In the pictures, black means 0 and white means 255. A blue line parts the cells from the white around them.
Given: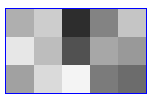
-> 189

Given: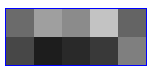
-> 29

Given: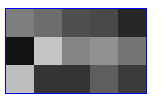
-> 197

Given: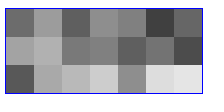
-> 177

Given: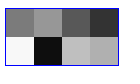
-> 14

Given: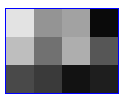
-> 113

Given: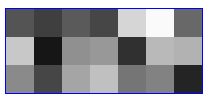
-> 22

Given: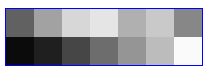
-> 31
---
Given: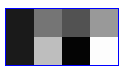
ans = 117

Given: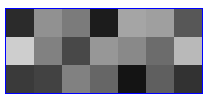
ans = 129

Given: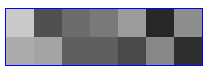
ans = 80

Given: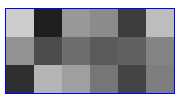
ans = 76

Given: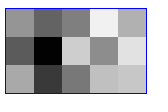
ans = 2

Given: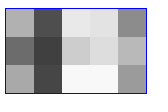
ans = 64

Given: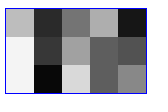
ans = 55

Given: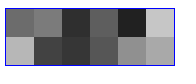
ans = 123
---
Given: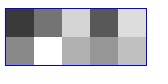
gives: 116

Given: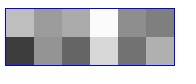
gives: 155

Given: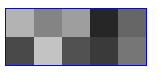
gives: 132

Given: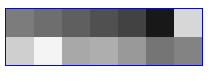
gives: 110

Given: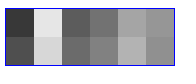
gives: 230

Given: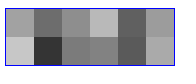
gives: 109

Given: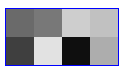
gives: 120
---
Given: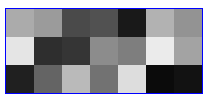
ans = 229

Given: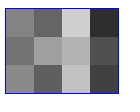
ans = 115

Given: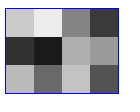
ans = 50

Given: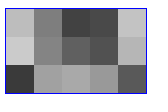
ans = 203

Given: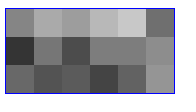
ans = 52

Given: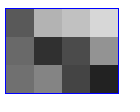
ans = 105
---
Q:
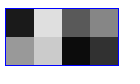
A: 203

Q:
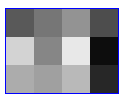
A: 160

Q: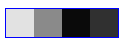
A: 138

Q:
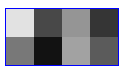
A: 18

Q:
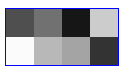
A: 184

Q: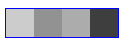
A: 146

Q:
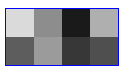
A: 155

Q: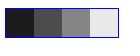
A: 76
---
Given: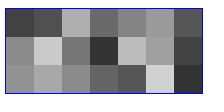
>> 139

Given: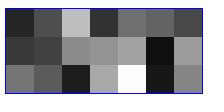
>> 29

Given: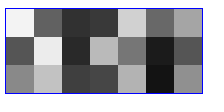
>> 63

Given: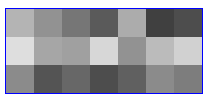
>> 103

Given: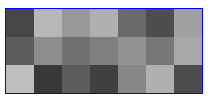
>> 92

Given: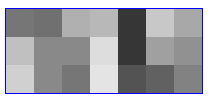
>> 118
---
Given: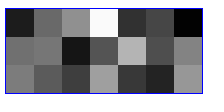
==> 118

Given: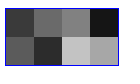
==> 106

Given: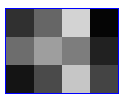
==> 158

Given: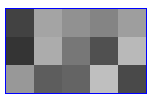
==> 172

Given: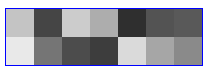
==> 69

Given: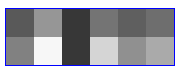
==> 150

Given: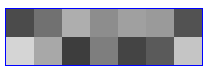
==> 113

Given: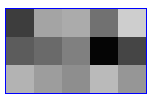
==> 106
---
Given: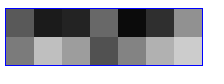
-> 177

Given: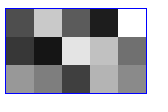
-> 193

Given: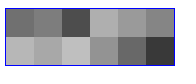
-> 104

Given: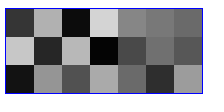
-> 112

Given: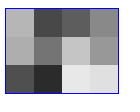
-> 197

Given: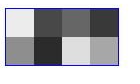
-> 222

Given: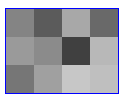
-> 64

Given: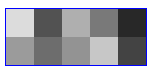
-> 199

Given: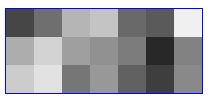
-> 40

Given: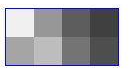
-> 116
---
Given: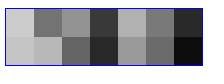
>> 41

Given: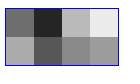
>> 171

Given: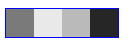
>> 122

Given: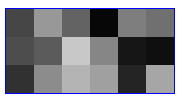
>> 180

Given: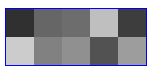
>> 129

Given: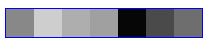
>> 160
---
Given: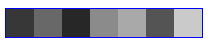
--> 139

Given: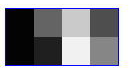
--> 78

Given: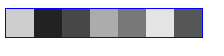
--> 172

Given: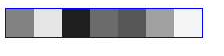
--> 107

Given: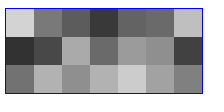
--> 57

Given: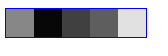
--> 94
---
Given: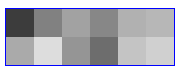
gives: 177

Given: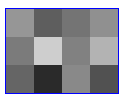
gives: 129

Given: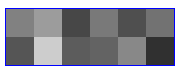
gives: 79

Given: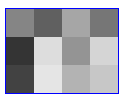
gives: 148

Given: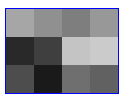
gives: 196

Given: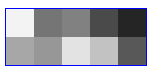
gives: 74

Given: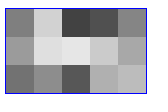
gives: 203
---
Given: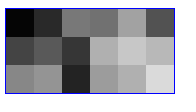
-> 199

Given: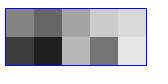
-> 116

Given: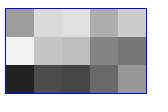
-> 132

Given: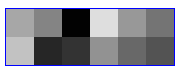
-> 104

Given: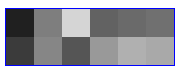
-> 176

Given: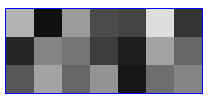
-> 163

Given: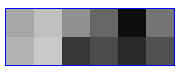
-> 42

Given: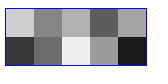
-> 156

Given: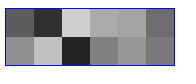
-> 151

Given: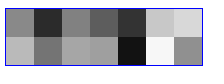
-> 247
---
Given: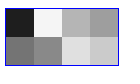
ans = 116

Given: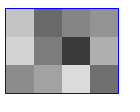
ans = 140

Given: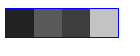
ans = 34

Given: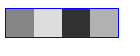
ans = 134

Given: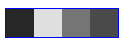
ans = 39

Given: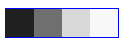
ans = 32
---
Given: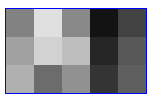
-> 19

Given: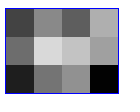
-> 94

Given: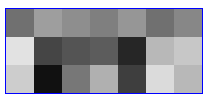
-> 112

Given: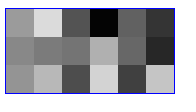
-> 97

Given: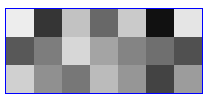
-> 17

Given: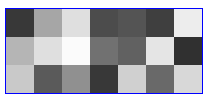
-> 63

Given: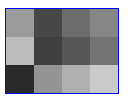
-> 108

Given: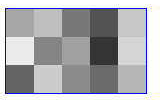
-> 82

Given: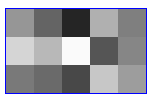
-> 176

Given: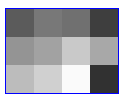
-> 112
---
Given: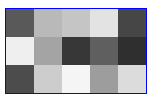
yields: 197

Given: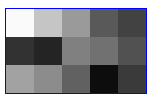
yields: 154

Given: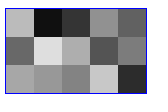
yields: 52

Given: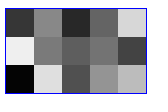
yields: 40

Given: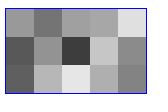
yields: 160

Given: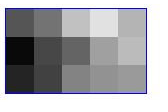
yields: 193
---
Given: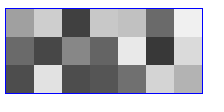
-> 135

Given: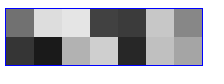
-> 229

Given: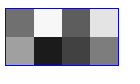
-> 93

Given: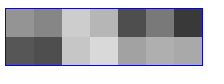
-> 205

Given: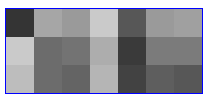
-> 115

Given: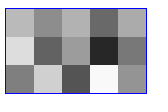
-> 156
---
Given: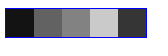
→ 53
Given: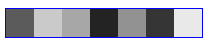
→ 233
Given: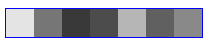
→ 137
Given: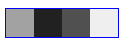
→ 239
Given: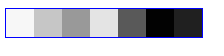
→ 32
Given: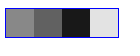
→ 227
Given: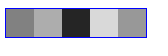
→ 152
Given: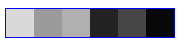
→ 8
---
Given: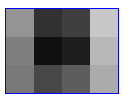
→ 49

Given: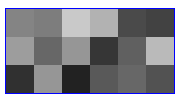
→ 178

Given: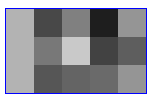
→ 128

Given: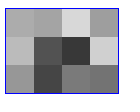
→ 164

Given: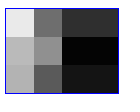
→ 110

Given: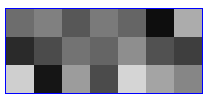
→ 101

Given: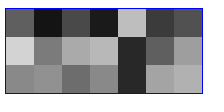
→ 190
